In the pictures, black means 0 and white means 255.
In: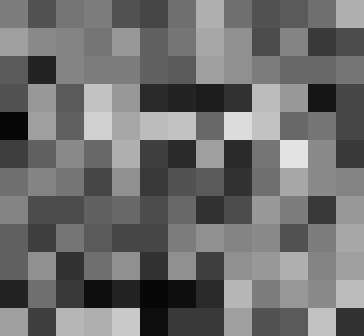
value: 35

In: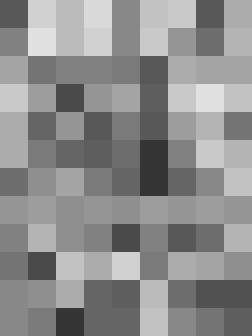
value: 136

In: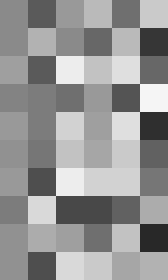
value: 145

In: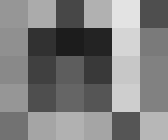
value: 150

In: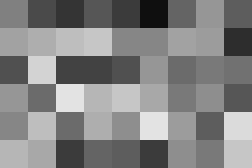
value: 134

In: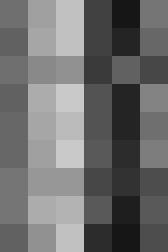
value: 117
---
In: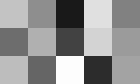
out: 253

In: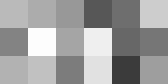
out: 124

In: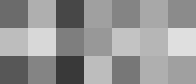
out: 57

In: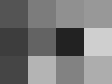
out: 130

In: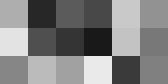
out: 161

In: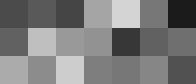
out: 205

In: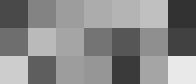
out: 157

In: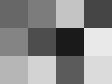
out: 91
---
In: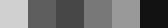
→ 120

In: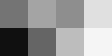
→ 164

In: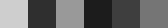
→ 28

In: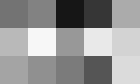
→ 22

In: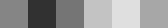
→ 195

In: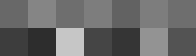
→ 98

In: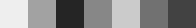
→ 203

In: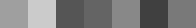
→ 136

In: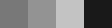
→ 147
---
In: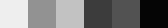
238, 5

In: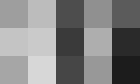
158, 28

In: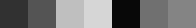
49, 132

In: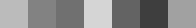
187, 161

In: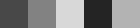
72, 179

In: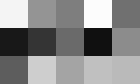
244, 186

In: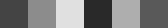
68, 89

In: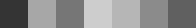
52, 96

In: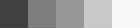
64, 248
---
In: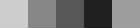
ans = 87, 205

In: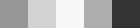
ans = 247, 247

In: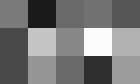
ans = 135, 252

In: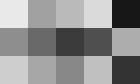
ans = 59, 233

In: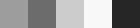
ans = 204, 248

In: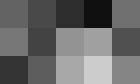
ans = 147, 204

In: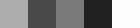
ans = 122, 253

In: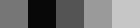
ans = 84, 198
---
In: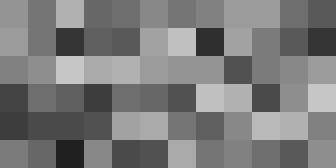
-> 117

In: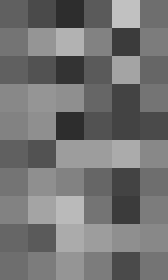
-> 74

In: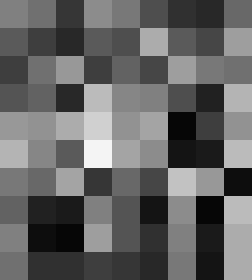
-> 112

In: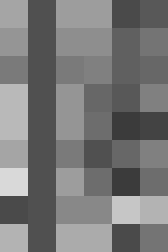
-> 80

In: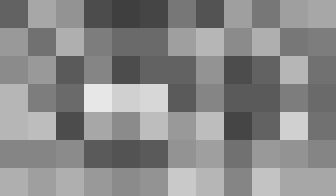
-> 167

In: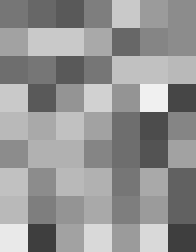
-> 103

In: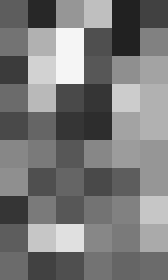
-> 39
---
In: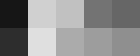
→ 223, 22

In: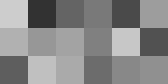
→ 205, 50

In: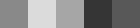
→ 219, 53

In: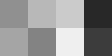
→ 239, 40

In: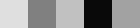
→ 223, 9

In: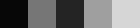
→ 214, 7
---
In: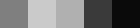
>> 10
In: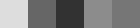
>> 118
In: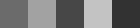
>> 50
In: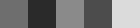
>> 219
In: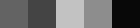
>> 8
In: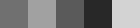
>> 211
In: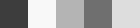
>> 221
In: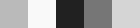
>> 213
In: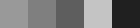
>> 32
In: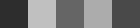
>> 73
